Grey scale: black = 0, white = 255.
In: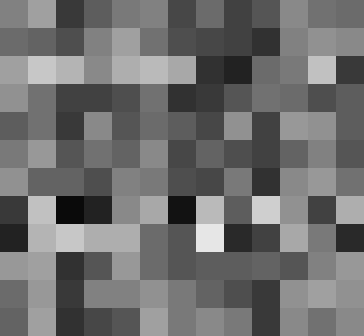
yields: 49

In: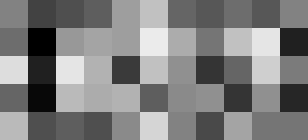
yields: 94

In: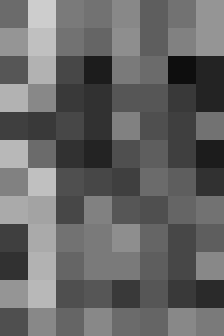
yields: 101

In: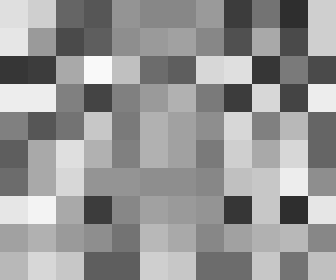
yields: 199

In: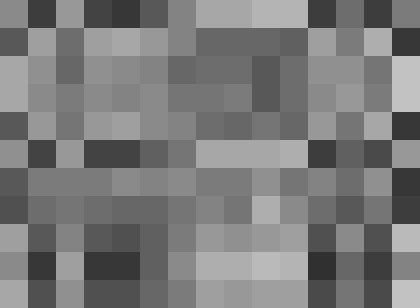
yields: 144

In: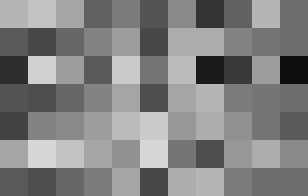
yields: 103

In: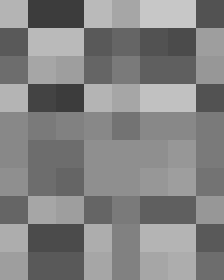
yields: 89

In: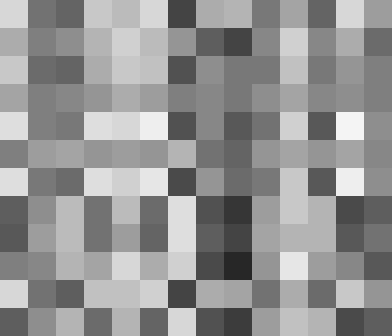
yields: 180
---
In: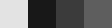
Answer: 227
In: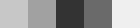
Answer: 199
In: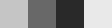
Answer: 197
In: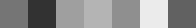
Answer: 117
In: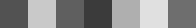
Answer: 82
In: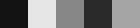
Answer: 19
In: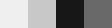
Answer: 239
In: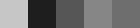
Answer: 198
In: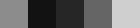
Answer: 140
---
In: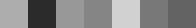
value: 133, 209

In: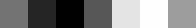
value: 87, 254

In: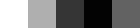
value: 53, 255

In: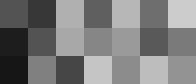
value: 134, 204

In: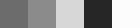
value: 215, 252

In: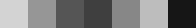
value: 63, 211

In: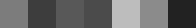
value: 75, 189
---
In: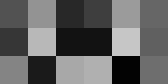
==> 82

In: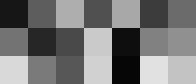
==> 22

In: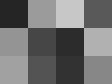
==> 37

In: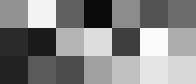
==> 146

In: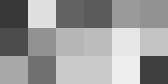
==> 56

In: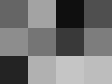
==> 101

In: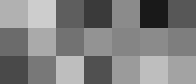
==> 177

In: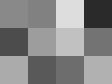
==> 137
